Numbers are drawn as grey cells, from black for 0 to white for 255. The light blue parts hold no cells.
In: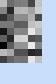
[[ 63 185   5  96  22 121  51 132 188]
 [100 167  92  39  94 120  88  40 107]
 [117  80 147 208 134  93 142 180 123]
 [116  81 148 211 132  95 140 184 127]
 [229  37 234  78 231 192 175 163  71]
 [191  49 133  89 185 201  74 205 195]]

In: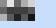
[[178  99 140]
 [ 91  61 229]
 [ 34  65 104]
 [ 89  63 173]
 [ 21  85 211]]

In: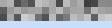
[[ 77  94 168]
 [171 154 179]
 [ 88 172  80]
 [205 153 106]
 [192 163  84]
 [113 165 192]
 [ 83 126 181]
 [187 167 169]
 [103 186  74]
 [123 146 186]
 [188 165 157]
 [175 167 172]
 [194 116  62]
 [ 97 181  71]
 [195 164 137]
 [203 158 136]]

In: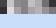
[[ 48  68]
 [220 197]
 [164 139]
 [132 132]
 [166 192]
 [179 172]
 [148 112]
 [122  54]]

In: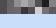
[[ 77  77]
 [102 100]
 [105 143]
 [ 56 167]
 [ 80 144]
 [207  83]
 [113  30]
 [ 92 130]]

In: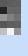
[[192  87 150  36  88]
 [243  95 128 103  93]
 [146  96 112 100  95]]

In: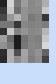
[[ 41  46 145 160  49 120  73  56  33]
 [176 174 122 106 202 119 152 199 211]
 [140  78  28  28 131  55 179 110 120]
 [162 165 119 115 148 135 146 146 156]
 [127 132 134 132 135 129 121 137 136]
 [141 146 130 127 139 133 130 139 143]
 [ 66  99 215 198 181 124  54 200 174]]

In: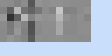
[[138 137 139 152 131 141]
 [148 124 121  50  96 139]
 [140 151 145  95 183 130]
 [132 129 133 184 114 140]
 [ 91  82  80 132 100  87]
 [142 137 139 151 118 147]
 [140 142 142 145 140 142]
 [142 141 142 147 132 145]
 [143 167 166 181 197 145]
 [140 137 138 144 129 142]
 [140 137 137 137 131 140]
 [139 141 141 143 140 140]
 [140 142 141 132 145 139]]
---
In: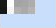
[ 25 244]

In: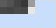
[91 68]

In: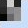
[ 50 133 145]

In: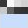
[56 97]

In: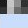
[ 30 187]

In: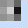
[143 208 100]

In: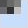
[81 51]
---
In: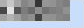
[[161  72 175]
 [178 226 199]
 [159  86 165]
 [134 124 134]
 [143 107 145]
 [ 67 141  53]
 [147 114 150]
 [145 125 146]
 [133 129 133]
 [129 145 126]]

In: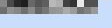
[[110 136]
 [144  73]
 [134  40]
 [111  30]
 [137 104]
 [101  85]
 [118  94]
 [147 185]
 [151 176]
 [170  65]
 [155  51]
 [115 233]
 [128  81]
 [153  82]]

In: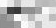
[[143 143 178 249]
 [143 160  64 230]
 [160 249  56 188]
 [249 230 143 232]
 [230 188 143 231]
 [188 232 160 189]
 [232 231 249 184]
 [231 189 230 192]]

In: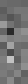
[[112 123 120 127 115  93 140 102 154 103  93 109]
 [137 112 125 194  74 163 126  42 115  85 110 105]
 [ 99 133 114  96 110 110 132 131  98  99 119 105]
 [111  97 143 130 132 106 129 144 110 120 118 101]]

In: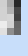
[[224 236 210 210 208]
 [142 209 213 179 164]
 [103 100  64  71  40]]

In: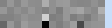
[[103 130 151 131]
 [151 130 133 151]
 [131 136 145 134]
 [156 147 137 152]
 [145 140 150 141]
 [145 141 139 140]
 [  3 208 130 173]
 [138 126 144 144]
 [126 131 125 153]
 [140 151 151 155]
 [158 126 158 137]
 [ 73 137 165 134]
 [143 124 145 135]
 [148 141 137 145]
 [149 154 175 135]]
